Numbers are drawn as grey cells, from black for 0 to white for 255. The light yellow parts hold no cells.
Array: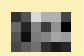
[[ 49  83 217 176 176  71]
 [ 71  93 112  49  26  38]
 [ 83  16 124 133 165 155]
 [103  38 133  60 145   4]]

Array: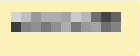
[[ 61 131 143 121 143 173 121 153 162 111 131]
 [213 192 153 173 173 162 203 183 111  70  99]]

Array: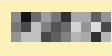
[[118  73 192 129  84 107 211 148 220  73]
 [138  20 107 158 118  49 169 169  96 148]
 [148 192 192  73  96 129 181 169  49 181]]

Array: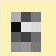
[[ 14 227 218]
 [ 88  65 110]
 [143 152 122]
 [175  77 122]]

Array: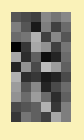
[[  3  55 167 146  64 117]
 [ 36 146  74 189 156  96]
 [ 55 117  96  64 167 126]
 [ 74  85  96 177  55 126]
 [ 85  74  64 136 117 136]
 [107 117 177  64 136  85]
 [126  85  25 126  64 107]
 [146 107 156 107  45  96]
 [156  85 136  36  74 107]
 [167  45  96  14  36 107]
 [177  45  55  25  36  74]]

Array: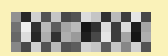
[[103 220  39 174  49 174 154  30  72 229  61 165  21 174]
 [114 238  49 186  93 165 186  21  49 220  61 220  30 165]
 [135  72 208  83 186  83  93 208 197  93 197 135 208  83]
 [145  39 208  83 197  72  83 220 197  49 186  61 229  72]]
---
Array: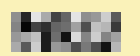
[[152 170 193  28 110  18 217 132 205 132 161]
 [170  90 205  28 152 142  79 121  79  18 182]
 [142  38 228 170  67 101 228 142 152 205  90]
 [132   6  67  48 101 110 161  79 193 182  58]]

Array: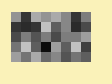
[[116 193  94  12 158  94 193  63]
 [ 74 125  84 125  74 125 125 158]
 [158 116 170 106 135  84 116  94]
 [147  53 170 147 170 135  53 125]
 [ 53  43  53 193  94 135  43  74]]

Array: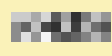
[[140 224 149 245 111  82 100 131 181 131]
 [203 203 169 214  91 160  49 122 193 149]
 [140 100 193  72  49 193  61 181 111  82]]

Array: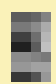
[[151 151 162 162]
 [139 139 130 121]
 [121 121 139 171]
 [ 92  92 101 130]
 [ 64  64 110 182]
 [ 55  55  83 151]
 [ 32  32  92 192]]

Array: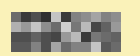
[[176 153 196 142 107 207 119 186  70  98 153]
 [ 89  89 130  79 164 107 130 130 196  89 107]
 [ 79  79  98  79  70 153 186  58 119 107  98]
 [107  58  79  48 196  58 130 142 164 130 142]]

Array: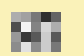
[[ 77 244 131 214 173]
 [140 225 140 204 120]
 [173 161 120  47 100]
 [152  56  89 204  89]]

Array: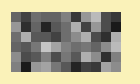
[[110 175  88  88  66 110 140 175  76  47 175]
 [100  88 119 197 163 128 110 119 100 140 186]
 [140  76  88 128  76 119  88 175 140  47 128]
 [100  66 110 100 100 128  56 151 186  76  56]
 [151  47 100  36  88 110 175  66 151  76  26]
 [128  26 151 163 119  88  36  66  56 163 140]]

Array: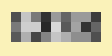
[[121 206 206  40 216  89 163  50 101]
 [ 79 197 121  50 154 101 154 154  60]
 [ 89 175  70 132 197 175 142 142  79]]
